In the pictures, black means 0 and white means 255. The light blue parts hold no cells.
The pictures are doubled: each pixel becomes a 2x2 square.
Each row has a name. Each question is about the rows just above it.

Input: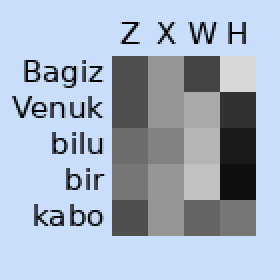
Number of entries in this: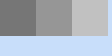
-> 3
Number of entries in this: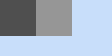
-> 2

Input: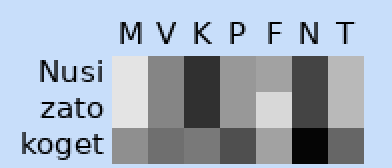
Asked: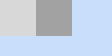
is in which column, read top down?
F
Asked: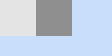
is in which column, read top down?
M
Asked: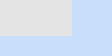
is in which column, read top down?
M
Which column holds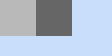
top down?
T
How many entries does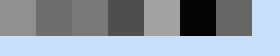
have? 7

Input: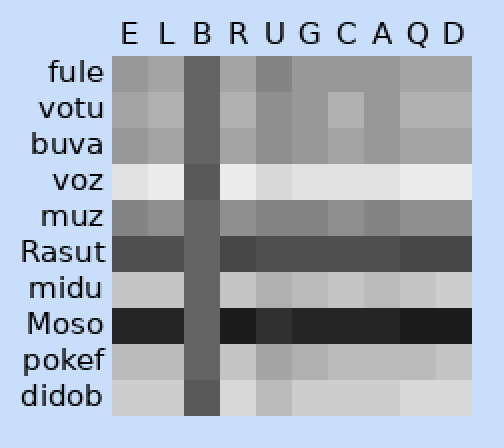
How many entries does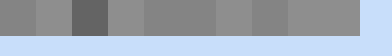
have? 10
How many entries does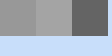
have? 3
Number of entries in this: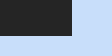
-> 2

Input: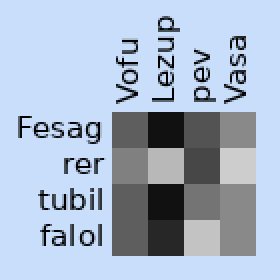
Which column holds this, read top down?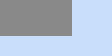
Vasa
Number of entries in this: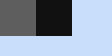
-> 2
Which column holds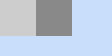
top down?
Vasa
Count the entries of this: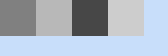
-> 4
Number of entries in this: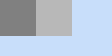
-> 2
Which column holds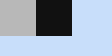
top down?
Lezup

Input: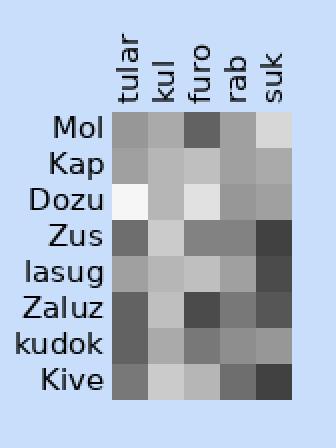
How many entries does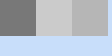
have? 3
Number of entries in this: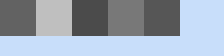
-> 5
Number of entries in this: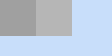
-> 2
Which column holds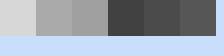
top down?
suk
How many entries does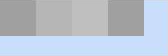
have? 4
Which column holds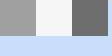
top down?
tular

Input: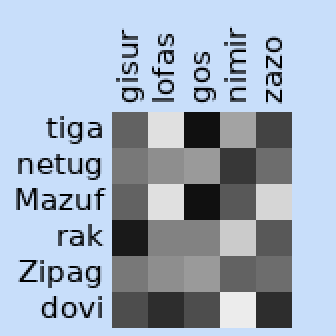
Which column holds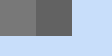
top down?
gisur
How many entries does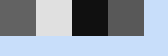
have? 4
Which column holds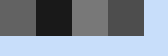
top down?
gisur
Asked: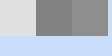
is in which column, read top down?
lofas
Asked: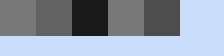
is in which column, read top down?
gisur

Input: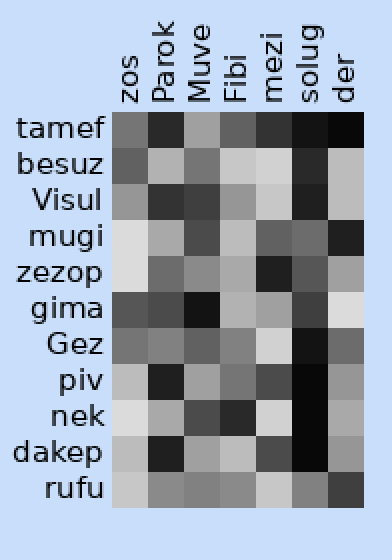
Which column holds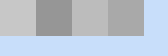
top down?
Fibi
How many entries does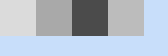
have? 4
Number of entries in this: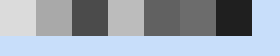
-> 7
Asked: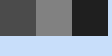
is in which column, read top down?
Parok
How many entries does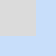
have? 1
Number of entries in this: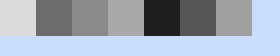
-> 7

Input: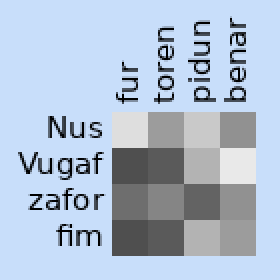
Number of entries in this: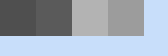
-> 4
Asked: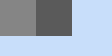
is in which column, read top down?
toren
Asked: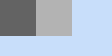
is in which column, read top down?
pidun
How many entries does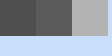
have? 3
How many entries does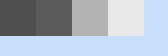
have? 4
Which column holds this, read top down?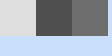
fur

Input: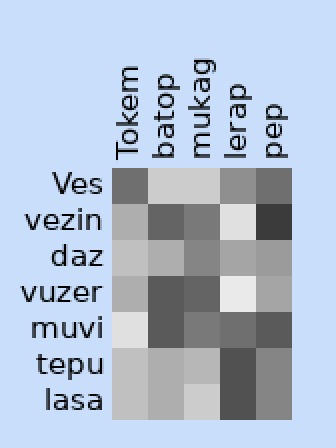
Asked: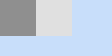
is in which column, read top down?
lerap
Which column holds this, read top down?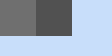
lerap
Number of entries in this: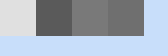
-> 4

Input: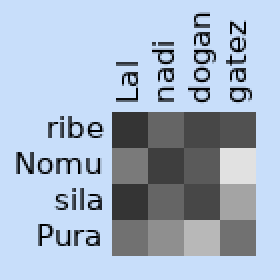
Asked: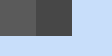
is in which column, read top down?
dogan
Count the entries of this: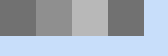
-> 4
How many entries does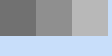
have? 3
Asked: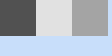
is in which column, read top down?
gatez
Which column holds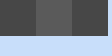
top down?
dogan
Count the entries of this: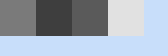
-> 4
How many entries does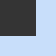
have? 1

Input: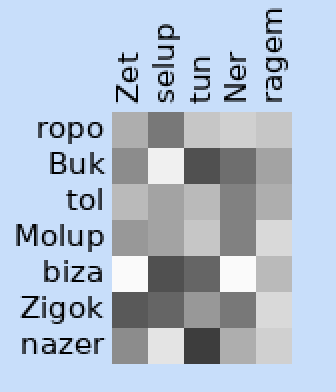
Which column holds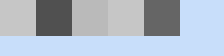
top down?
tun
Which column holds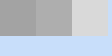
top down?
ragem
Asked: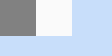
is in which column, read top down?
Ner
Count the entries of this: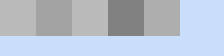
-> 5
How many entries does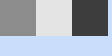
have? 3
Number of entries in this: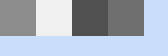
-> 4

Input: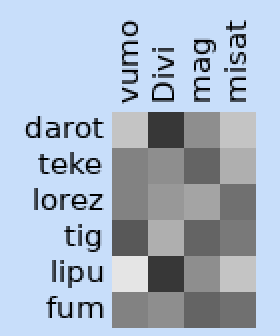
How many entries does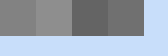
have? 4
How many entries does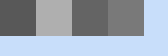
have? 4

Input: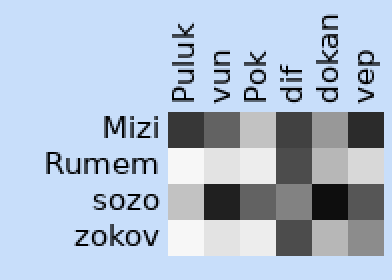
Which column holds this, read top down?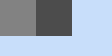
dif
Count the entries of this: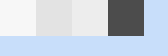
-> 4
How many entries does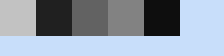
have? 5
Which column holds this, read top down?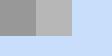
dokan

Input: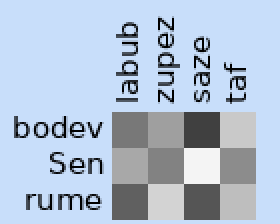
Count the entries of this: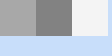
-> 3
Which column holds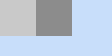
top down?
taf
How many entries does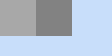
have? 2
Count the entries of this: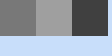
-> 3
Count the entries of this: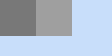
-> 2
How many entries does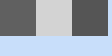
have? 3

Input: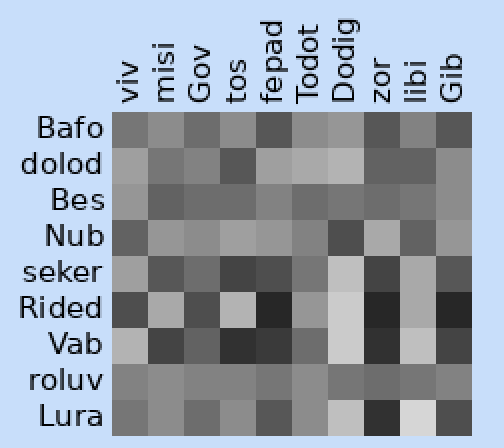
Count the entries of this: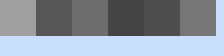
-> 6
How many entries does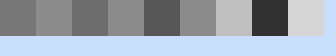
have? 9

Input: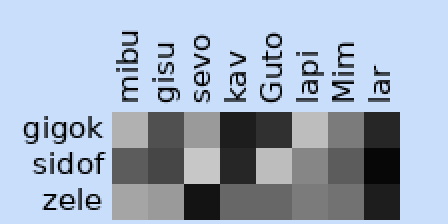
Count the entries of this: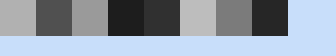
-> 8
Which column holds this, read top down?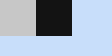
sevo
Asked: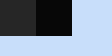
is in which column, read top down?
lar
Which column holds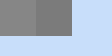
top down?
lapi
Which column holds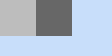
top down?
Guto
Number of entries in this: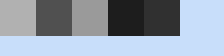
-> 5

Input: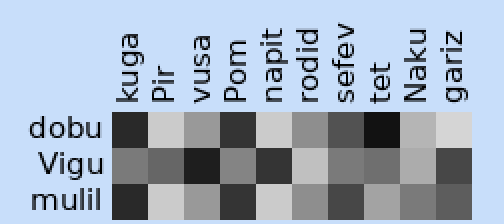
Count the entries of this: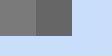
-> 2
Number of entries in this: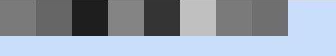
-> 8
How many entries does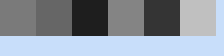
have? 6
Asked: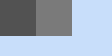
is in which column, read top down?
sefev

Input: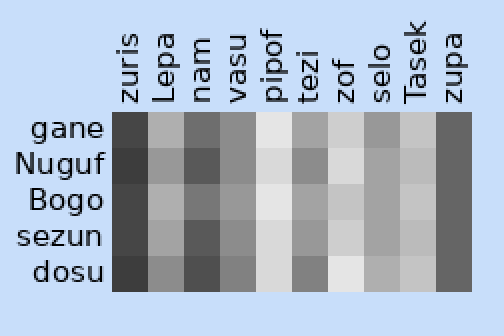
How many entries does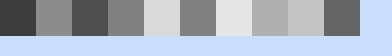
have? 10
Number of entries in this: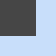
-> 1
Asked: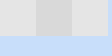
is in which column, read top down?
pipof
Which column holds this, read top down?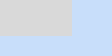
pipof
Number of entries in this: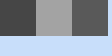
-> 3
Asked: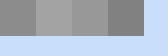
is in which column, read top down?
tezi
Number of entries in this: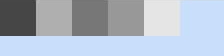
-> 5

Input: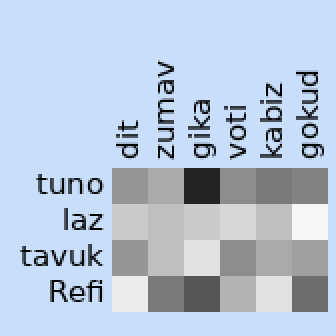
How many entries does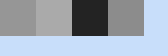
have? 4
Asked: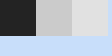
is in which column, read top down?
gika

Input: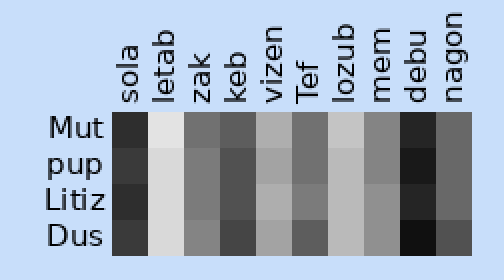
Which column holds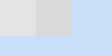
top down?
letab
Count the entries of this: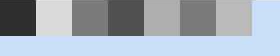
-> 7
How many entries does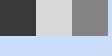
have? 3
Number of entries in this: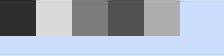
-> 5
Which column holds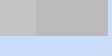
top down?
lozub
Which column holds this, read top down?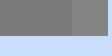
zak

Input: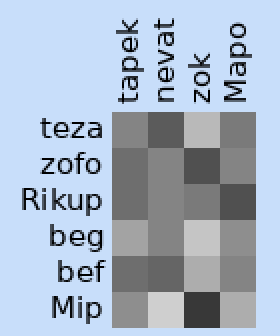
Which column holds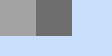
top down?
tapek
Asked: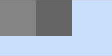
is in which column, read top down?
nevat
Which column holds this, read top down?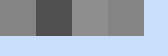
Mapo
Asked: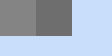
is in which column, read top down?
tapek
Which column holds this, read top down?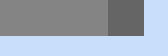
nevat
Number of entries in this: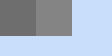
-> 2
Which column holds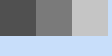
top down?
zok

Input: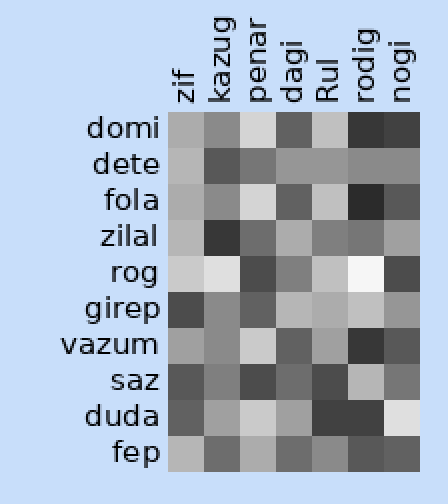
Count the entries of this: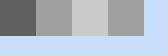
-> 4
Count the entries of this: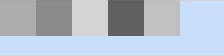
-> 5
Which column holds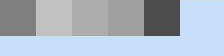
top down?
Rul
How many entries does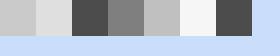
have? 7
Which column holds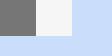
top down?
rodig
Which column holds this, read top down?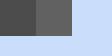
penar
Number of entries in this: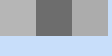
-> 3

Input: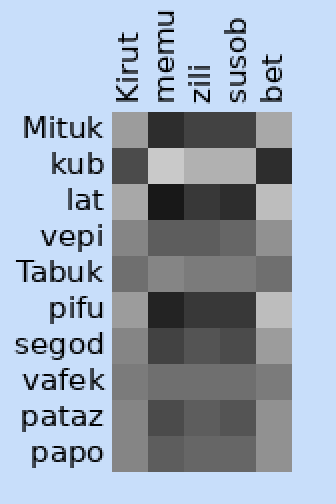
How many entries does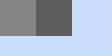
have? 2
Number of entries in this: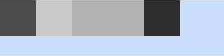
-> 5
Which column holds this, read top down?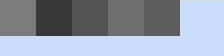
zili
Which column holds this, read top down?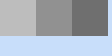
bet
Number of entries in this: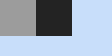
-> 2
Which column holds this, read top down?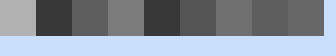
zili

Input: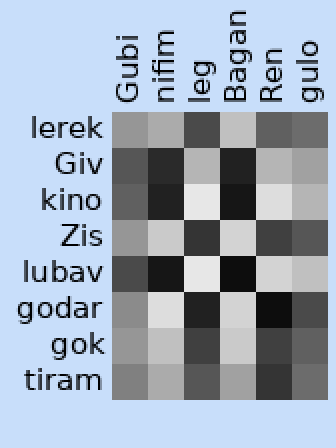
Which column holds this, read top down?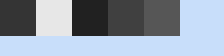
leg
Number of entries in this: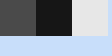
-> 3
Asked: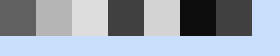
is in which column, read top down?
Ren

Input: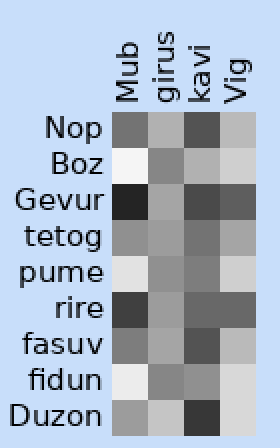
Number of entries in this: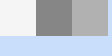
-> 3
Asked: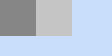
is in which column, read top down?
girus
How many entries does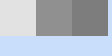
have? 3
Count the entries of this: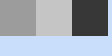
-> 3
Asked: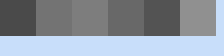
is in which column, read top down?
kavi
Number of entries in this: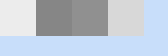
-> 4
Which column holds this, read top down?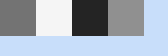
Mub

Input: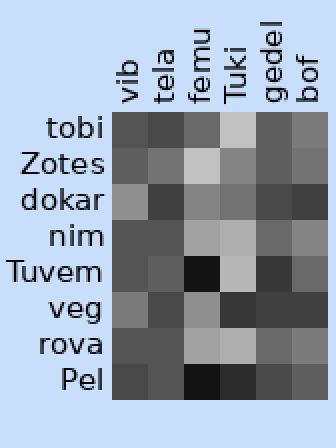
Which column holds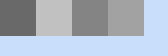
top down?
femu
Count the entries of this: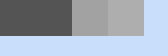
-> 4
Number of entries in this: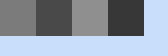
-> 4

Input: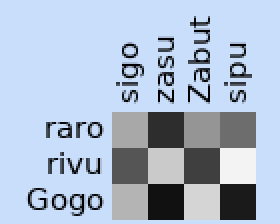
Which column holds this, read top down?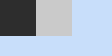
zasu
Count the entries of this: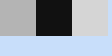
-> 3

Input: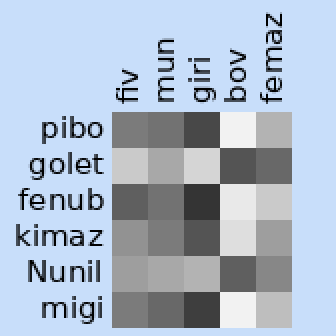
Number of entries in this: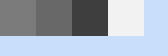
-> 4
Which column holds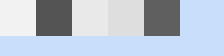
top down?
bov
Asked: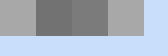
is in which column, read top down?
mun
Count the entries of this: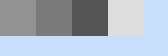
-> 4
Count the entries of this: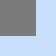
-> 1

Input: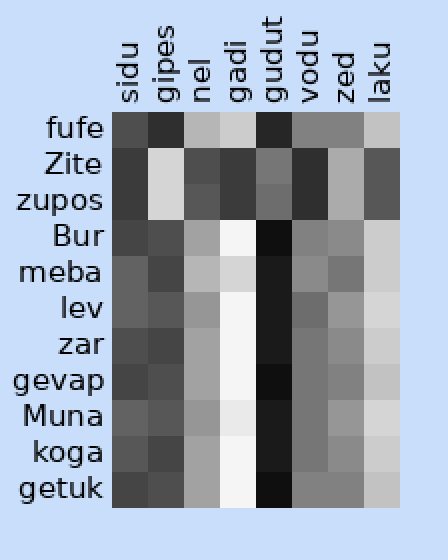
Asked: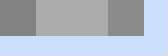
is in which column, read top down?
zed
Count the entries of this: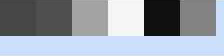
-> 6
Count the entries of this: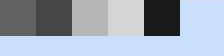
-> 5
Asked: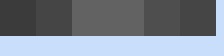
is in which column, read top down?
sidu
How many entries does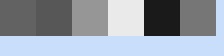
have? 6
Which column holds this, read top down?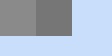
zed
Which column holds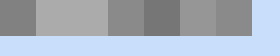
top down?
zed

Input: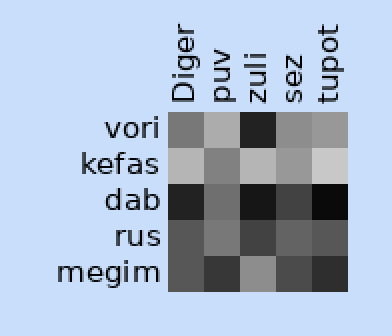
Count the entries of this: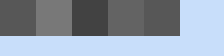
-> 5
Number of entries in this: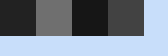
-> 4
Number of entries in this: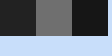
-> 3
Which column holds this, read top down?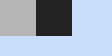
Diger

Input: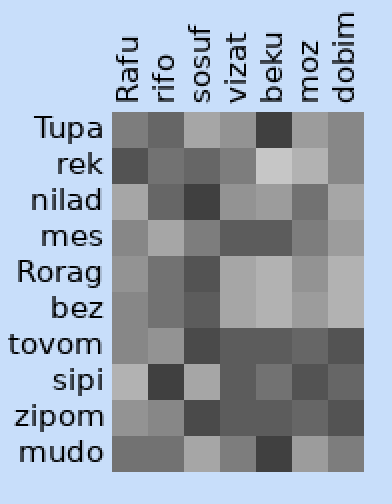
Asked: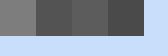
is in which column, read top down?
sosuf
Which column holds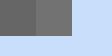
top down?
rifo
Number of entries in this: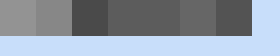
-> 7
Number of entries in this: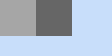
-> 2
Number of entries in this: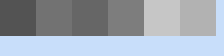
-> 6
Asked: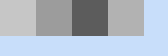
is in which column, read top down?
beku

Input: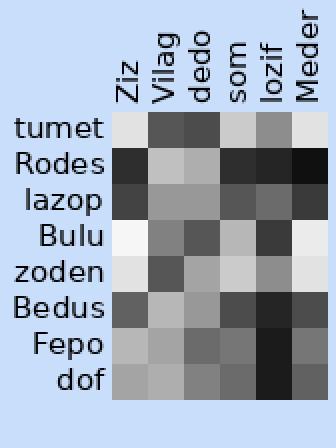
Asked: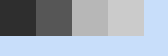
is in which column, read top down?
som
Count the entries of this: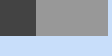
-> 3

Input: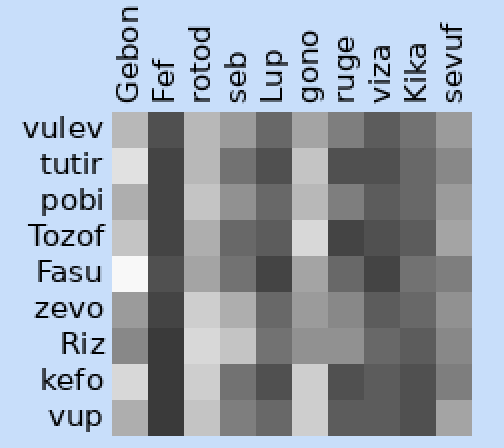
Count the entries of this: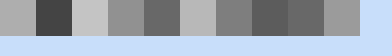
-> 10
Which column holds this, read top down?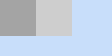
rotod
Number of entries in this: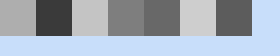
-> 7
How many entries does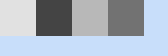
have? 4
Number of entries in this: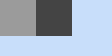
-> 2
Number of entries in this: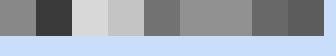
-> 9
